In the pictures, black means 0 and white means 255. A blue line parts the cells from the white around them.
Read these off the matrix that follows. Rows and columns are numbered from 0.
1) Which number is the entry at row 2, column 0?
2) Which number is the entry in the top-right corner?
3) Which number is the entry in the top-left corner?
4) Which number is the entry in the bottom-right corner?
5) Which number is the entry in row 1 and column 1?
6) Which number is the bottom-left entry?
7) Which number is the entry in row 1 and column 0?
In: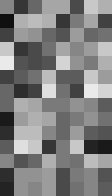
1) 65
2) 176
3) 134
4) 92
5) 176
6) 35
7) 16

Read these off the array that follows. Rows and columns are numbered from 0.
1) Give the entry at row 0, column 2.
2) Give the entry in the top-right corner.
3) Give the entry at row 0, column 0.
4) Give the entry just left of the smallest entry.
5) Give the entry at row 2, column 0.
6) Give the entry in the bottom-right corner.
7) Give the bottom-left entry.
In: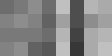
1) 141
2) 170
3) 109
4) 192
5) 121
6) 192
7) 130

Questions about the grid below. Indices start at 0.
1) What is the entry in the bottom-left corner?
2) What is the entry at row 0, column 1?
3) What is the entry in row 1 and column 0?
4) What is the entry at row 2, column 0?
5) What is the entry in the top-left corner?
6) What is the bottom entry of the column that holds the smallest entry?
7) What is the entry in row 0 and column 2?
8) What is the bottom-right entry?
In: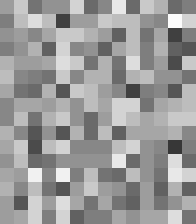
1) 157
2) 201
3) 126
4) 146
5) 157
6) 221
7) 115
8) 115

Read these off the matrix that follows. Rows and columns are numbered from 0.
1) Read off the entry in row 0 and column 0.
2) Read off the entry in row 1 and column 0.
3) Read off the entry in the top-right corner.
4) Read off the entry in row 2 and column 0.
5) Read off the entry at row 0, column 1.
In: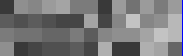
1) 57
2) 92
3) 155
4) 123
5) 143

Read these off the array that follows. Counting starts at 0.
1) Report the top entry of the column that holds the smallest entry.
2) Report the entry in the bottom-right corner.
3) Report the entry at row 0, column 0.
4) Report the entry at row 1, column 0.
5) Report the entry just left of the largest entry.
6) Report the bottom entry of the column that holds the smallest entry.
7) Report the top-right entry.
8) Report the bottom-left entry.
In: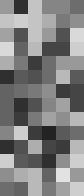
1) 133
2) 206
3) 153
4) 196
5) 99
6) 121
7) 109
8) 109

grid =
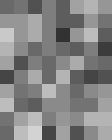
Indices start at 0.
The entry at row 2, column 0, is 201
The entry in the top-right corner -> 150
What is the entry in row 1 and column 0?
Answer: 150
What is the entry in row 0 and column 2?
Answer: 81
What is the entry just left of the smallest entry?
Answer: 126
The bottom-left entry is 105
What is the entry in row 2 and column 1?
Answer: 150
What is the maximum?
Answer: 211
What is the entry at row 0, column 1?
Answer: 115
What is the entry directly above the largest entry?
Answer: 189
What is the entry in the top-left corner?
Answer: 105
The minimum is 50
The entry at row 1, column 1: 150
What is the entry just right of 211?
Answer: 69
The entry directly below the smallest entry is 105
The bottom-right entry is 171

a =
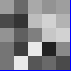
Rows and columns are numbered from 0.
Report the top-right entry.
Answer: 158
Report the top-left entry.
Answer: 158
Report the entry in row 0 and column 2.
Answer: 169
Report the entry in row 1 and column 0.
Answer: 74
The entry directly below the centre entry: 233
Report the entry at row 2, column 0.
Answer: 147
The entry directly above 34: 199

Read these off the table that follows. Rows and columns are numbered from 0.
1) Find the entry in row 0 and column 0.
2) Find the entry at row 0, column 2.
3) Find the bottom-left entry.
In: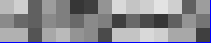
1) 186
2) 96
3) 177

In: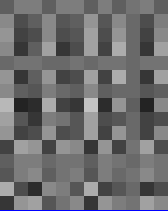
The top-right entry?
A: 95
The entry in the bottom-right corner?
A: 137
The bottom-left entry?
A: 54
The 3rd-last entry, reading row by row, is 115
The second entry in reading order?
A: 125
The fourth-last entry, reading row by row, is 125
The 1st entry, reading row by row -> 95
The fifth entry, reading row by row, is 125
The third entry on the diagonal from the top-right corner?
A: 105
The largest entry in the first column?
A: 184
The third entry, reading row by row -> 125
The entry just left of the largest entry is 54
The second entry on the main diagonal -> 77
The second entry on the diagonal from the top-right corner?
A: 77
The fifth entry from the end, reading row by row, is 149
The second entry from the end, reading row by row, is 161

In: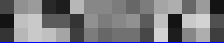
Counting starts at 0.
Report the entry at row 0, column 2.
155
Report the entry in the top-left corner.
71
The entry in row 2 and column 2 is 201
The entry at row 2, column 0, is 52
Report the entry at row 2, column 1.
183
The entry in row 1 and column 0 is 19
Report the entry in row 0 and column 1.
145
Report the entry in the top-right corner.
19
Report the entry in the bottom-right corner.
62
